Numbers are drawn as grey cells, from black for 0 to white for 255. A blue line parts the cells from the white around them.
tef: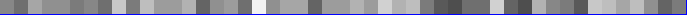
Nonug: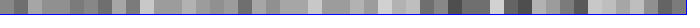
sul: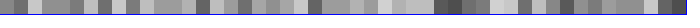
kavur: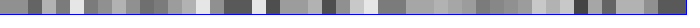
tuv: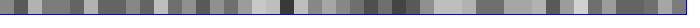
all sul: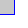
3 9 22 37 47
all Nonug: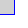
28 36
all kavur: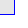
6 15 19 27
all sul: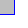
7 11 16 30 31 39
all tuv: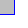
12 20 22 32 33
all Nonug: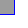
12 13 15 17 24 25 27 40

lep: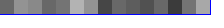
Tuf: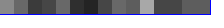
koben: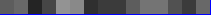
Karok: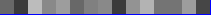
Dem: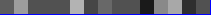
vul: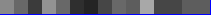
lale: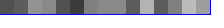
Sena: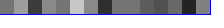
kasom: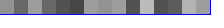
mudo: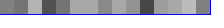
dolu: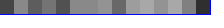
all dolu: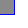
2 6 7
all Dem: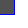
3 4 5 9 10 15
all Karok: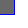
1 6

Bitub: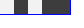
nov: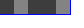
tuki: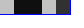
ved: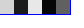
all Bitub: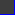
2 4 5
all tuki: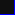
2 3
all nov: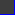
1 3 4

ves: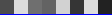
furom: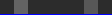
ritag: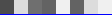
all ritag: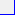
5 8
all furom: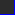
1 3 4 5 6 8
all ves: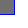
3
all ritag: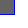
4 6
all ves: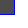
1
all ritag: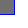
3

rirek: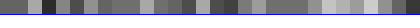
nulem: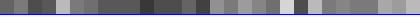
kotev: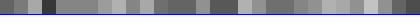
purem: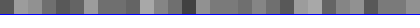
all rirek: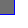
9 10 12 20 21 22
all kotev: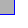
9 18 24
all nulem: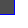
3 12 13 22

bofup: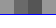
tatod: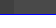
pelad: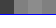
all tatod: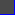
2 3 4
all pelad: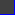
1
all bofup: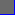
2
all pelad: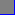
2 4
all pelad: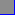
3
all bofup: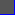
3
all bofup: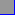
1 4

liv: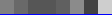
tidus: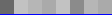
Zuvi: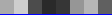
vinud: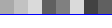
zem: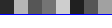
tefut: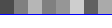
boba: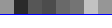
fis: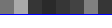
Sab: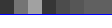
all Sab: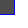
5
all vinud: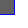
4 8

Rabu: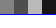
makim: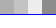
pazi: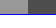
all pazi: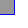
1 2
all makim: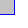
2

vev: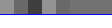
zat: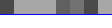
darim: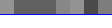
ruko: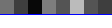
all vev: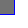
6 7 8
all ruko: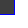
2 8
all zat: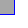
2 3 4 8
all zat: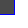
1 7
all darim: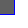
2 3 4
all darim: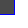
7

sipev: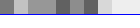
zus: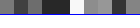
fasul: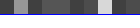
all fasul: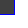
1 3 6 9
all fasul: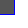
4 5
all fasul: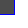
7 10
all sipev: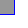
3 4

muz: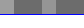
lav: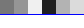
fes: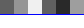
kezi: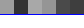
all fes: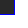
5
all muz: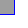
1
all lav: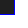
4
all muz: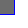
2 3 5 6

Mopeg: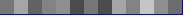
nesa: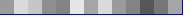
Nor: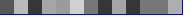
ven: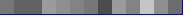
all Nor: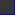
3 8 10
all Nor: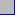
2
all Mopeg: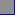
5 12
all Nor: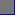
7 11 12
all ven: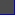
8
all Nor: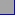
4 9
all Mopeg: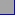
2 9

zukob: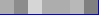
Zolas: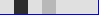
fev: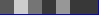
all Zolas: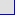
1 3 5 6 7
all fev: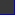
4 6 7
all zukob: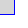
3
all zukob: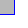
6
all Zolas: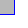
4
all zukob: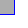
1 4 5
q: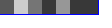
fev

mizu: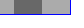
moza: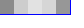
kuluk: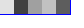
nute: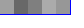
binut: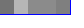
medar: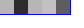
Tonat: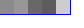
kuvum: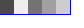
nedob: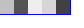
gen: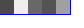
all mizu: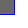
2 3
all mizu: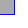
1 4 5

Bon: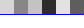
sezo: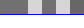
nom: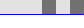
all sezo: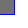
1 2 4
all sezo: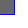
6
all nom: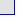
1 2 3 5
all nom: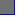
4 6
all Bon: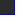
4
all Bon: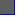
6

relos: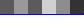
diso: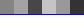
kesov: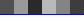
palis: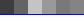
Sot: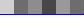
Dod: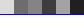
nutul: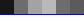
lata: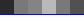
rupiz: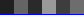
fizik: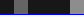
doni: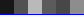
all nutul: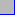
4
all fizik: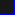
1 3 4 5

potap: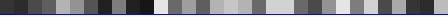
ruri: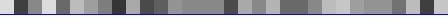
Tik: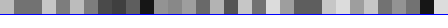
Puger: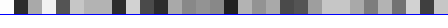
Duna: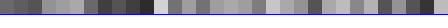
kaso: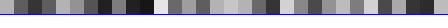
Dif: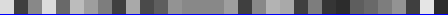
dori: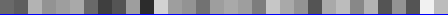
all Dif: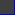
2 9 18 22 30
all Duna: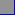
4 22 29
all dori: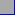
6 17 21 24
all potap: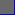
13 19 22
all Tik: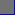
2 3 19 28 30
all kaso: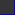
3 20 30
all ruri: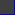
2 31

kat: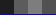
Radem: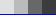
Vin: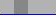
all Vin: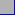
1 3 4
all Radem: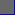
3

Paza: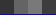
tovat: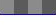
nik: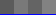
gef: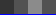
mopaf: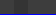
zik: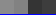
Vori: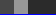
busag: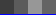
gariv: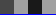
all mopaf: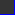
2
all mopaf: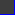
1 3 4
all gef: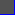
2 4
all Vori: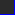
3 4
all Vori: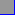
2
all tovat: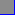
1 3

